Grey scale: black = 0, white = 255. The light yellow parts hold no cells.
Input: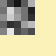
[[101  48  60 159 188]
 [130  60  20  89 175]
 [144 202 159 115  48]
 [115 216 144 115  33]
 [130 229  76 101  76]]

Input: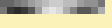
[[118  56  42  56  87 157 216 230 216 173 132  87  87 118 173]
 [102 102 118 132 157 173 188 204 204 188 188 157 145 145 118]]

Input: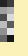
[[104  22]
 [ 35  62]
 [189  91]
 [160 175]
 [ 77 217]
 [144 229]]

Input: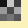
[[154  73 169]
 [101 117  87]
 [ 20 199  61]]

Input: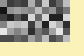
[[ 61  33  86  46 214 102 214  33  33 214]
 [146  61  74  61 174  86 201  61 102 189]
 [ 74  74 102  86 161 118 189  74 102 189]
 [ 20 146 161 146 131 189 118 146  74 118]
 [229 161 131 161  46 118  86 161 229  86]
 [131 201 189 201  61 174  33 214 174  46]]

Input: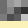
[[123  77  93 194]
 [109 135  77  49]
 [109 150 166 135]]
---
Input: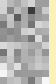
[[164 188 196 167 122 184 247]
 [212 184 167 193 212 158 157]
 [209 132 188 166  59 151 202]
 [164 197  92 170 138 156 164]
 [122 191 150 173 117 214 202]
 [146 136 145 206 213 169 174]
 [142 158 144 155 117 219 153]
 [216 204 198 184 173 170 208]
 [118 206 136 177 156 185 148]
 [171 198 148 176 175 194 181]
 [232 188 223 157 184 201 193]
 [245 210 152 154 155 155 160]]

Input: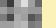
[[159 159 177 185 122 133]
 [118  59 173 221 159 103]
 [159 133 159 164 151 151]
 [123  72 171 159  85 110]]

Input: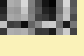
[[ 56 174 169 175 135  56  58  26 146 204  65]
 [ 22 174 166 216 127  70  20   3 122 214  87]
 [ 38 158 152 197 122  84  35  25 113 190  97]
 [ 55 168 161 176 130  66  55  32 136 196  75]
 [193  61  69  13 100 134 197 203 115  27 117]]

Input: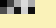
[[ 78 178  20 210  15]
 [  4  69 173 218 172]]

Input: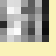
[[163 212 187 147 115 161  47]
 [167 221 219 160  91 177  29]
 [147 246 229  97  95 142  31]
 [138 191 196 186 124 168  44]
 [ 41 184 229 141  87 186  18]
 [138 238 252 130  64 178  12]]

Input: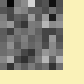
[[109  51 118  93 123  95 112  50 110]
 [105   7 119 140 211  70  83  17  80]
 [ 84  73 141 130  96  97  77 112  85]
 [125  70  95  86 155  89 155  30 131]
 [134 153  82  54 123 118 183 140 148]
 [ 92  63 118 107 123  98  68  67  89]
 [ 95 121 104 128  94 107  68 151  78]
 [107 143  89 121 101 114  77 137  93]
 [109 120 110  71  52 109 151 137 119]
 [135 169  73  49  86 125 182  98 175]]

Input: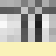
[[218 198 204  89 196  58 218 185]
 [174 177 170 127 164  99 172 136]
 [ 91  93  99 196 109 179  92  89]
 [232 212 215  80 206  44 231 190]
 [249 227 227  71 220  28 244 193]
 [224 219 212  86 198  51 221 169]]

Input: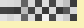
[[226 214 224 102 219  62 241  73 225 204  61]
 [220 218 213  99 216  68 221  70 215 192  59]
 [ 67  65  57 186  69 210  56 216  54  87 215]]
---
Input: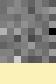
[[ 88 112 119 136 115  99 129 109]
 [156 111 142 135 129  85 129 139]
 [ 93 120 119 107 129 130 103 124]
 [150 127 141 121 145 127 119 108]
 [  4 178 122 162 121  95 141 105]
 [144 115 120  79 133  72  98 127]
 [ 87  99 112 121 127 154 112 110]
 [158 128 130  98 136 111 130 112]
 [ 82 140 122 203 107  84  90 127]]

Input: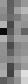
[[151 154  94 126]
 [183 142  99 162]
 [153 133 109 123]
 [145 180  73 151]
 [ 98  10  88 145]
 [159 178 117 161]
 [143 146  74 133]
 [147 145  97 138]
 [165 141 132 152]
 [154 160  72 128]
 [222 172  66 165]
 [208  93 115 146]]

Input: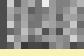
[[180  77 205  92 151 171 116 237 152 128 130 154]
 [118  77 169 141 155  96 115 123 155 127 148 179]
 [138  77 161 114 163 124 118 141 157  99 163 160]
 [107  77 204 129 169 116 119 172 161 137 137 199]
 [133  77 104 123 191 138 175  82 140  79 176 157]
 [151  77 200 146 167  99 120 151 161 145 136 210]
 [ 89  77  93 166  57  70  71  62 126 148 130  74]]

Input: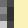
[[ 70 109]
 [ 49 139]
 [ 49 107]
 [ 69 204]]

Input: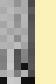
[[ 75 180 177 147 172]
 [ 93 170 185 173 170]
 [ 80 183 178 141 183]
 [ 86 165 183 148 180]
 [ 91 181 164 172 165]
 [ 91 166 183 139 178]
 [ 85 179 176 188 163]
 [ 81 132 194  81 133]
 [ 86 127 195  85 129]
 [ 89 130 201  88  18]
 [ 75 172 184 125 180]
 [ 15  19 201 197  16]]

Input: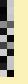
[[199  22]
 [205   3]
 [199  10]
 [ 93 138]
 [208  17]
 [  9 197]
 [152  66]
 [ 17 205]
 [197   7]
 [194  29]
 [  8 211]]

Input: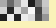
[[200 170 105 164 230  30 119]
 [186 212  40 223 164 248  66]
 [150  32 236  35 236 221  74]]

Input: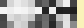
[[ 66  83 213 235 223 206  75  99  47 187 239]
 [ 30 244 238 246 243 230 244  35 240  32  35]
 [ 75  69 220 206 216 199  84 105  56 195 223]
 [138  74 142 215 205 110  68 110  39 129 227]]
